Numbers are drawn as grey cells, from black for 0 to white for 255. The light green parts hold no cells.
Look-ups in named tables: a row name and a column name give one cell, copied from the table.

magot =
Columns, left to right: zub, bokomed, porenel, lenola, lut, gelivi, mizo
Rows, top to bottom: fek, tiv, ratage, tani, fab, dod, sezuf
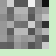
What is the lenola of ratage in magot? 167
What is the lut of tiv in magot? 102
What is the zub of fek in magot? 153
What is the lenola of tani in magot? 111
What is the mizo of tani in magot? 47
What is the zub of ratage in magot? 139
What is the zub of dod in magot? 155
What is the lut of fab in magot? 83
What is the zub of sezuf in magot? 97

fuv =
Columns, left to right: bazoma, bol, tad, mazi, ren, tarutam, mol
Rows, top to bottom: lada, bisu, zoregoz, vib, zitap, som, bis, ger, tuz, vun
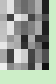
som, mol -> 56
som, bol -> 148
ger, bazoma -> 166
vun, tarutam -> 189
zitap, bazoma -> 193
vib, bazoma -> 190
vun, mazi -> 147
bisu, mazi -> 107
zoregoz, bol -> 66
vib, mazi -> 104
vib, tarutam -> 171
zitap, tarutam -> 170
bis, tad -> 169
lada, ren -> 127
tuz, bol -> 65
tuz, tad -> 232
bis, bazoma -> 230
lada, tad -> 130

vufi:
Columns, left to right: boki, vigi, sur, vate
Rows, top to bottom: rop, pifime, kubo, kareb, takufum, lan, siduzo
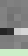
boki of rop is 123
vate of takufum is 213
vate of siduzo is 121
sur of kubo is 132
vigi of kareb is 120
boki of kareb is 131
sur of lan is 130
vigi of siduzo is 126
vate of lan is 133
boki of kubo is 129

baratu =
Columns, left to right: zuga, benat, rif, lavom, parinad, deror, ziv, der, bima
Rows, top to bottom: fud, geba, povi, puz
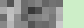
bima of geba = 181
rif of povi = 142
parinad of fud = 119
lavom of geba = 109
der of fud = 114
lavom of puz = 136
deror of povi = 131
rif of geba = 177
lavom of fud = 109
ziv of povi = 142
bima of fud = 110
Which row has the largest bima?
puz

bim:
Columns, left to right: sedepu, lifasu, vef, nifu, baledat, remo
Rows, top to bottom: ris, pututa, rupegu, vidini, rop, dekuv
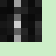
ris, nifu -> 27
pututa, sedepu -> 10
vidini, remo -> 52
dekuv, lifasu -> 11
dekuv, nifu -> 29
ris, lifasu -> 11

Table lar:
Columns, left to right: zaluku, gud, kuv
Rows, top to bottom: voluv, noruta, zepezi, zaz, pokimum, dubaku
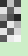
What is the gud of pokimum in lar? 101
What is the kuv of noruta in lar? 217
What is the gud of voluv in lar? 193
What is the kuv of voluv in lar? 74
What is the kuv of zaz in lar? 177
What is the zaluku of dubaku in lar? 89
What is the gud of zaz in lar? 231
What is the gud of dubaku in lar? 233
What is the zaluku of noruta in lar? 227
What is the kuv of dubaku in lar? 246
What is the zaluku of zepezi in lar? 151
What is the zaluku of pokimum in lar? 227
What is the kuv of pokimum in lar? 217
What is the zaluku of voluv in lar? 50
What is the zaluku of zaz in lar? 64

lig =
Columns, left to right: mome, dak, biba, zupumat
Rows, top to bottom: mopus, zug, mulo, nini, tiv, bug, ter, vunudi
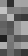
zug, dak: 125
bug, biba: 83
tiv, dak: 90
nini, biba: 151
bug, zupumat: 91
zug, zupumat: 121
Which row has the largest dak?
mulo

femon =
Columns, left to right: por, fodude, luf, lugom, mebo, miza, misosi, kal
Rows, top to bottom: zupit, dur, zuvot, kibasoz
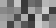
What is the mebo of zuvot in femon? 48
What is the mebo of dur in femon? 169
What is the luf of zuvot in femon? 78
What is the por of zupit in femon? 171
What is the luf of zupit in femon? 197
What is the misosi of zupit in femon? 182
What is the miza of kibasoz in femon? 204
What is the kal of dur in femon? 62
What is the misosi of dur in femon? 204
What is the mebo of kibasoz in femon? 67
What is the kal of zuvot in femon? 135
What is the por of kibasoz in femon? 168

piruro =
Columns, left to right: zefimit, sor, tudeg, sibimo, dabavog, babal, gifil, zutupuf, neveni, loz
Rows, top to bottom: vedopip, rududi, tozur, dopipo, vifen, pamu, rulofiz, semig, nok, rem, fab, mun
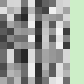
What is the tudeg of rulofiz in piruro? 156
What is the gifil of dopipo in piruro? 183
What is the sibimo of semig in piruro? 39
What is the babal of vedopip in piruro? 58
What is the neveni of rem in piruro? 224
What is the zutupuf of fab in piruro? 95
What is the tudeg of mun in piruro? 185
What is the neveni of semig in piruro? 142
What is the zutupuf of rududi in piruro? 240
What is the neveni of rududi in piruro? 208
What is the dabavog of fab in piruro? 236
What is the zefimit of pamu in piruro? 63
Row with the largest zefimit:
rududi

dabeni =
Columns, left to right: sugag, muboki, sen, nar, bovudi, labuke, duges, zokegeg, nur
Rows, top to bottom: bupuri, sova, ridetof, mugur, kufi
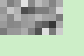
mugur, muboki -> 135
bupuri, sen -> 151
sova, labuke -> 125
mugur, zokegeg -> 54
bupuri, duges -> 166
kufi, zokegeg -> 120
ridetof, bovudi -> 164
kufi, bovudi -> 129
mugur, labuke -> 112
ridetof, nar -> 155
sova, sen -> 177
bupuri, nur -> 170
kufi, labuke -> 81
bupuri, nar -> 225

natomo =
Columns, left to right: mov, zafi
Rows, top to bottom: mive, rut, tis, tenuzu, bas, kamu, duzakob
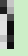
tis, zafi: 79
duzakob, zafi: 15
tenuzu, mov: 225
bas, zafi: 14
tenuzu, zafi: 15
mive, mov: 65

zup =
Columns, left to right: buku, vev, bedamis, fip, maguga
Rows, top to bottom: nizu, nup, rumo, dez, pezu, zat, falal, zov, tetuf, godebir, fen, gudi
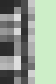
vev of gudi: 45
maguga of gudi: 177
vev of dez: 95
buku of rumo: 168
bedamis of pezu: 216
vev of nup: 44
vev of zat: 95
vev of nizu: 41
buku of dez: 109
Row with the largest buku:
godebir

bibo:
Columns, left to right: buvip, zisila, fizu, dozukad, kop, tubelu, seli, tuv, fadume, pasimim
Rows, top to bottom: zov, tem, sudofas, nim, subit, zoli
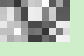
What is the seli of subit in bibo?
52
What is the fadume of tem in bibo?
88
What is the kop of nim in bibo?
73
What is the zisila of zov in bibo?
107
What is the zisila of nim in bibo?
197
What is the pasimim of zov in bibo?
82
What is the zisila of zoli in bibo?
173
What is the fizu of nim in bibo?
191
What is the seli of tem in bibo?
132
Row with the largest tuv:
subit

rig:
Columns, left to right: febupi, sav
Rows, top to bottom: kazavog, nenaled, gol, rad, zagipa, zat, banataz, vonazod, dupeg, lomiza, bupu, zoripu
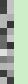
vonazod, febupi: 224
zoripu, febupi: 187
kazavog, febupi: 61
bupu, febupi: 60
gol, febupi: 183
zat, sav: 200
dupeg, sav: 137
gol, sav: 176
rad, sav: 54
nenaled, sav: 196
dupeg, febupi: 121
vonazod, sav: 182
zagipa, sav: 172
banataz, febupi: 104

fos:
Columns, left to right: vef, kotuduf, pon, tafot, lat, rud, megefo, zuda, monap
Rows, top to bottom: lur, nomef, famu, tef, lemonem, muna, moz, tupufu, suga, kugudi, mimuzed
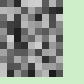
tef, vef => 93
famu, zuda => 76
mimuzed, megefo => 183
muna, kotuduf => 207
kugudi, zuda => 159
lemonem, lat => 166
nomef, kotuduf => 177
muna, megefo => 120
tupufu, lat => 141
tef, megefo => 187
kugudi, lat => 59
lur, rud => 206
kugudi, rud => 191
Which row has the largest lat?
lur

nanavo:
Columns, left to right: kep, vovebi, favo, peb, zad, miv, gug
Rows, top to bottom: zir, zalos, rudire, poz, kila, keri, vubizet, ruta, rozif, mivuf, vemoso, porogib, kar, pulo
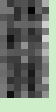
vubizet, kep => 101
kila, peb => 87
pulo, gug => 143
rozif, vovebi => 62
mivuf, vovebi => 73
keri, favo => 58
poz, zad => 96
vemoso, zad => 25
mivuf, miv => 73
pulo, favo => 76
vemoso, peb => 84
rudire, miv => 64
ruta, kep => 107
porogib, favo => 61
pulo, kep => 120
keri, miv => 59
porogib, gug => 169
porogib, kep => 114

